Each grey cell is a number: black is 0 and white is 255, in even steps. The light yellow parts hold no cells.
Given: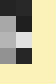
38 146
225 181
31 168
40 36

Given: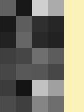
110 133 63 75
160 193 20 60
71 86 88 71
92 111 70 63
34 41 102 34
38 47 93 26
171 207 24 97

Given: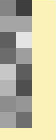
110 162
150 141
79 181
93 199
158 108
228 95
165 165
62 132

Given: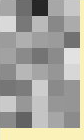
139 166 196 98 138
149 150 196 151 202
149 138 205 124 118
215 150 165 183 139
226 139 116 138 162
113 155 159 175 156
171 136 186 120 217
199 167 38 109 166

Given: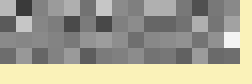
110 106 155 97 119 115 140 128 123 93 154 130 102 152 109
244 145 116 146 140 136 111 142 157 148 121 131 138 134 138
162 117 175 114 101 102 140 128 72 123 74 125 134 198 90
137 120 80 120 175 176 127 139 198 114 175 155 130 58 185

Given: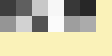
171 158 251 83 210 149
39 56 247 200 95 61

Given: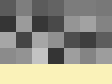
157 132 158 52 195 147 139
93 62 77 144 166 69 166
131 162 149 73 55 155 53
120 124 124 99 91 126 91

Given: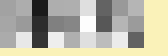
98 235 188 223 175 238 52 232 171
155 181 87 253 134 128 44 154 166
181 153 99 223 175 174 26 173 162
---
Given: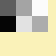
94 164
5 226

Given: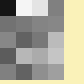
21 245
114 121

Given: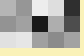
181 150
147 161

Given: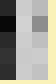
39 204
8 210

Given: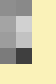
142 137
164 209

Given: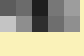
92 107
196 142
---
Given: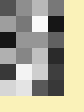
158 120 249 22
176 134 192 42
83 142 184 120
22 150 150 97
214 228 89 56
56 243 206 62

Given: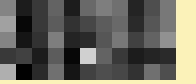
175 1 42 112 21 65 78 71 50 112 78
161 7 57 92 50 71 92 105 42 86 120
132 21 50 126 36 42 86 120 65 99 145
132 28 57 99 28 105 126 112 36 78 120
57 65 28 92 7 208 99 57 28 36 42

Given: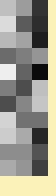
126 77 191
219 91 45
238 99 11
211 114 114
107 126 149
77 134 197
141 141 83
170 149 63
191 156 51
184 163 30
204 170 38

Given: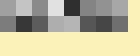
124 55 92 174 181 86 70 111
160 196 138 225 47 132 146 167

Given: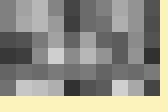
56 62 139 206 139 183 147 92 147 49
76 84 121 161 100 161 100 92 139 84
100 114 106 121 114 121 100 114 106 121
127 161 183 133 69 106 127 169 147 84
127 169 183 153 62 106 114 175 147 76
114 198 190 175 49 84 92 206 169 69

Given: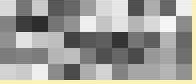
131 60 45 117 145 238 196 225 181 217 245 139
217 117 202 87 102 158 217 231 80 173 102 238
123 131 123 181 189 123 80 102 74 152 166 110
210 202 238 139 74 173 210 131 166 166 181 145
145 225 196 189 67 87 94 52 117 94 181 102
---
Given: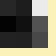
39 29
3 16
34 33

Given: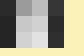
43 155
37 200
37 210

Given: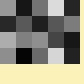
152 22
40 89
173 128

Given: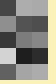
70 173
143 83
56 124

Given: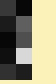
56 7
27 95
7 79

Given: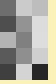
110 203
78 147
180 128
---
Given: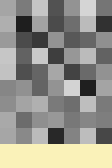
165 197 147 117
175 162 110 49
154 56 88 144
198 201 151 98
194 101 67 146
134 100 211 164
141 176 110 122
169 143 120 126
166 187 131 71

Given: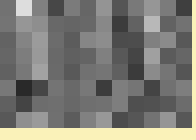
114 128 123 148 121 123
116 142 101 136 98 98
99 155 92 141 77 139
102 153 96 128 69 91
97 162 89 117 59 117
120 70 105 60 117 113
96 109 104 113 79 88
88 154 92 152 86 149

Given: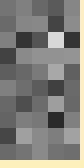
117 104 132
106 136 141
127 86 51
67 145 146
94 124 97
128 93 107
105 110 104
99 121 129
70 137 160
107 138 112

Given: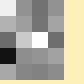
240 113
177 117
108 254
20 146
169 130

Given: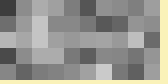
61 172 125 145 127
110 196 136 88 148
182 196 152 164 190
74 172 121 136 117
134 124 140 202 96

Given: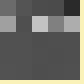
107 76 42
160 194 173
81 78 79
81 79 79
82 78 80

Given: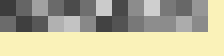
60 161 75 203 140 120 150
107 87 195 66 120 140 138

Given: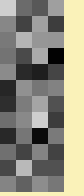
207 88
135 161
121 150
115 170
139 30
38 118
46 165
110 206
40 10
112 132
71 81
132 141

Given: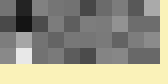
116 129 114 107 88
73 76 94 123 109
125 115 119 122 125
137 114 92 132 104
